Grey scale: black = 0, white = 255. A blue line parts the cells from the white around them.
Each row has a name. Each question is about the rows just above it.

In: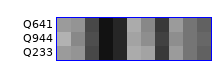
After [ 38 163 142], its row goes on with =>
[ 65 142 117 103]
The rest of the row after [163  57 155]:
[117  97]
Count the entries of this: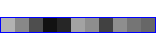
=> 11
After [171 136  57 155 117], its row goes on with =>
[97]

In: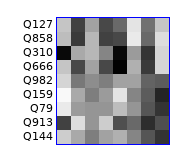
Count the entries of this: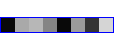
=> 8
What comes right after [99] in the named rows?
[92]
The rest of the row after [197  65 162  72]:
[105 228 113 197]
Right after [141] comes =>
[126]

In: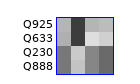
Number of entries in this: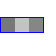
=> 3
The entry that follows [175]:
[61]
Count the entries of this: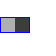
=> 2
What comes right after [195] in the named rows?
[134]
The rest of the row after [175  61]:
[222 208]
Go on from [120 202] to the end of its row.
[134 106]

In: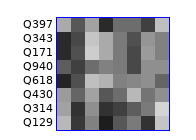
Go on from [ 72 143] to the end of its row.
[143]
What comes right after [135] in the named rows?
[143]
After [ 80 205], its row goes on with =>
[170 122  72 155 129]
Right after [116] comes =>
[143]

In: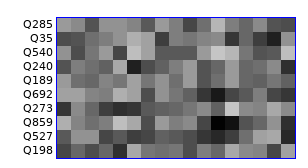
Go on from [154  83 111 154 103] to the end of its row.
[ 97 118  97]
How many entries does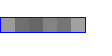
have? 6

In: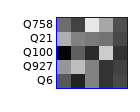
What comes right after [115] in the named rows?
[72]
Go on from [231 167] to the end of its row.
[80]
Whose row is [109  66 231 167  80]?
Q758
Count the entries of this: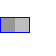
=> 2
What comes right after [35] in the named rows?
[130]

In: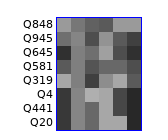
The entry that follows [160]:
[78]
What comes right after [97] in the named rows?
[90]

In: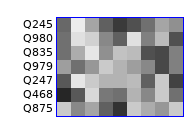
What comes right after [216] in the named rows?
[120]
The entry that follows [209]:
[136]
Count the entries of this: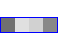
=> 4
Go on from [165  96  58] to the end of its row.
[ 80 112 165 144]
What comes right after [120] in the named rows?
[112]
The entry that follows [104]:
[236]

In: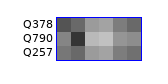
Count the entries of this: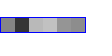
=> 6
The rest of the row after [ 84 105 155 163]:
[125 105]

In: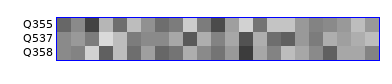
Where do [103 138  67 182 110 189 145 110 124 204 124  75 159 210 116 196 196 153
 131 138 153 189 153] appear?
Q355
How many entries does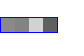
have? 4
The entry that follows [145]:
[110]
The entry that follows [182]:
[110]
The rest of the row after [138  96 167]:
[167 131]
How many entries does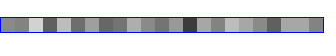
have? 23

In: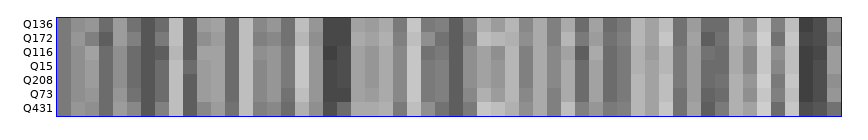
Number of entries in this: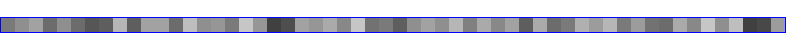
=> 56
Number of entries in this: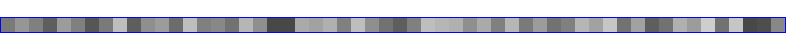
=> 56
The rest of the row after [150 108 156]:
[114  86 108 190  94 156 162 108 190 136 150 114 190 150  72  72 162 156
 170 122 198 122 128  94 136 176 156 182 136 170 128 170 108 162 108 122
 182 162 190 114 156 108 108 176 143 198 128 190  64  78 150]
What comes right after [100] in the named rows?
[108]

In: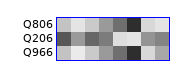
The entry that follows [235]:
[202]
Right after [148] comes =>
[132]

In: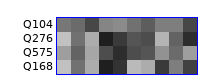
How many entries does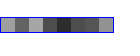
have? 8
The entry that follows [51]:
[186]
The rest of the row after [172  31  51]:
[186 172  58 126  65]

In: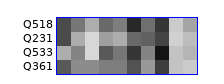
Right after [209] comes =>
[189]
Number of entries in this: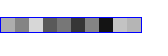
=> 10
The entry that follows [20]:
[195]
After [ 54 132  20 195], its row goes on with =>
[181]

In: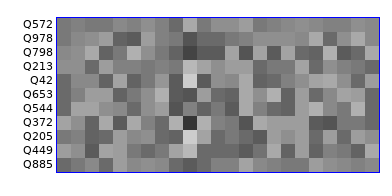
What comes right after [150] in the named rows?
[91]
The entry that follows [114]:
[169]

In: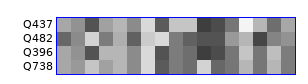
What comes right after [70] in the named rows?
[132]
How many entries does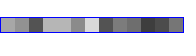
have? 13
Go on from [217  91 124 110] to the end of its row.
[211 103 118 182 118 182 124]
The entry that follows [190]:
[124]

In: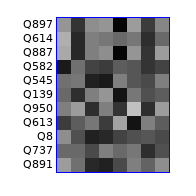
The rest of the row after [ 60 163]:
[ 19 127  93]
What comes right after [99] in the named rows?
[142]
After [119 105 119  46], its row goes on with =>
[105]
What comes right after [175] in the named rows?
[40]
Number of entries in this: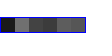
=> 6
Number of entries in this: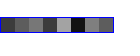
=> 8

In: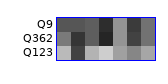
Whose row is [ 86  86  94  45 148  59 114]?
Q9
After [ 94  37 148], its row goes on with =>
[ 66 114]
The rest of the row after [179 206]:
[160 134 166]

